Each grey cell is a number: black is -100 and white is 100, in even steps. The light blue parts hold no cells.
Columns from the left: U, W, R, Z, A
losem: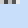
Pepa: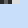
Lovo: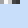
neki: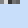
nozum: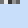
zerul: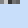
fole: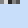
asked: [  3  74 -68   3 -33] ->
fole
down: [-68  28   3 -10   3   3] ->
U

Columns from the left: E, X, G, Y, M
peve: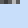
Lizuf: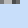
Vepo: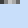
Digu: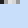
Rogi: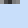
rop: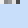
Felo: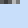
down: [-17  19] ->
M
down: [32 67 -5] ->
Y
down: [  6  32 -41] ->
X

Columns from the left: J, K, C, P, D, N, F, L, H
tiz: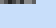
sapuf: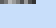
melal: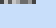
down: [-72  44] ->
C
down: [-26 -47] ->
J
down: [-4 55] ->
K
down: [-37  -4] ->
K

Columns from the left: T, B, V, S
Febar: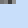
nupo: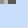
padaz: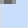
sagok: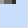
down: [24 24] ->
T
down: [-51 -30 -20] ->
V
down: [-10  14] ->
T
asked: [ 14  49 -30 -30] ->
nupo
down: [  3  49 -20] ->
B

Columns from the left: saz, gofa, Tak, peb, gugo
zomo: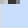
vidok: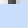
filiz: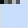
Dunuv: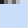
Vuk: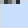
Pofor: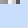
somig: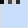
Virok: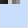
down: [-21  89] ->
Tak
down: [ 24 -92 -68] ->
saz
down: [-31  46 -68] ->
gugo
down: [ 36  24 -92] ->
saz
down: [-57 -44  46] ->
peb
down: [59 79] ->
gofa
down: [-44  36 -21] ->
Tak

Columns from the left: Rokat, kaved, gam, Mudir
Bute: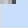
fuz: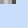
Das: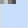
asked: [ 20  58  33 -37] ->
fuz
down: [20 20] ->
Rokat
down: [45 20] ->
Rokat

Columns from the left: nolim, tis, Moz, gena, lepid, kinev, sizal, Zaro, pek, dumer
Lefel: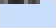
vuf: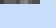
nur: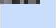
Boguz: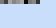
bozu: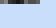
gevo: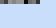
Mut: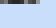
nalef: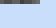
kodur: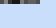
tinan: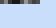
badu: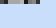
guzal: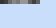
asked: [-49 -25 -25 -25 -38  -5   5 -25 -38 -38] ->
vuf
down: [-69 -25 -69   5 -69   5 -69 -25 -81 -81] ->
gena
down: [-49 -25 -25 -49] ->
pek
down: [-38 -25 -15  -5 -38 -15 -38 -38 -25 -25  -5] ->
Zaro
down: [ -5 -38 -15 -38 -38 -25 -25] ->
Zaro
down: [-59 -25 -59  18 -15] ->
dumer

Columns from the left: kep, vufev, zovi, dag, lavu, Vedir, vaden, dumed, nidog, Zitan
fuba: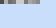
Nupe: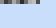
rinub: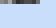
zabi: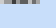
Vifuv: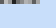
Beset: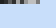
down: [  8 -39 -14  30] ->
Zitan
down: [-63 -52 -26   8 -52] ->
Vedir
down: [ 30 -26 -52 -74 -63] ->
dag

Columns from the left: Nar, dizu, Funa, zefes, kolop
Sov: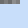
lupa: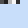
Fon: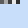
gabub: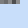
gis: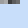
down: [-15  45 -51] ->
Funa
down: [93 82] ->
zefes
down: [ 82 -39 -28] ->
zefes

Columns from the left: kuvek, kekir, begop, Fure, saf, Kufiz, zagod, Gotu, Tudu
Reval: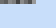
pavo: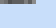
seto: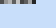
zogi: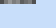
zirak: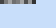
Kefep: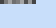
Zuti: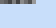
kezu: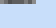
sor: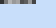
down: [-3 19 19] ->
Gotu
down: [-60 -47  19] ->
Tudu
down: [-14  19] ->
kekir
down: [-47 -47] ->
kuvek
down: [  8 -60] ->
kuvek

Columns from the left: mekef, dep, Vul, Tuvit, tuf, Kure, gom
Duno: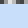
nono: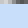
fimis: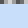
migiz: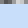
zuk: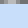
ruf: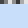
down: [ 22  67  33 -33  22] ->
dep
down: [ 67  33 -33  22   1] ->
dep
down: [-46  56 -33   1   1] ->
mekef
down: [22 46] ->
Tuvit

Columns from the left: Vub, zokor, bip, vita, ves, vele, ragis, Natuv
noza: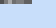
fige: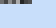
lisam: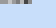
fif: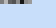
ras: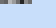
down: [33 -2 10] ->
ves
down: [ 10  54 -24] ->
bip
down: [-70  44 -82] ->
vele
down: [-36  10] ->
Natuv
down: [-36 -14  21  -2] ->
Vub
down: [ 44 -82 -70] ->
vele
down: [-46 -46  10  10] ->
ragis

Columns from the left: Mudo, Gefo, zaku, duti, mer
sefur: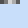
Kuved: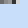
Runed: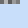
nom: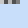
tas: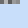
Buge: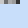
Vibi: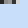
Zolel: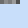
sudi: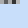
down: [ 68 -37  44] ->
mer
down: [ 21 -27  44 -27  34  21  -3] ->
zaku
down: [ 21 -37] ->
duti
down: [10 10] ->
Gefo
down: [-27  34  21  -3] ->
zaku

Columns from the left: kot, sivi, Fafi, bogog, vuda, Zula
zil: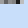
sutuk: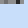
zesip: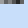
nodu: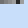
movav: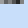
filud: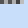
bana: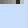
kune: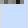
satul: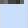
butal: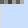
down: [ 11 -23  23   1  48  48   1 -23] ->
Zula
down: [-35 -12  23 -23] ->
kot
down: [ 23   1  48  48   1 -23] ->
Zula

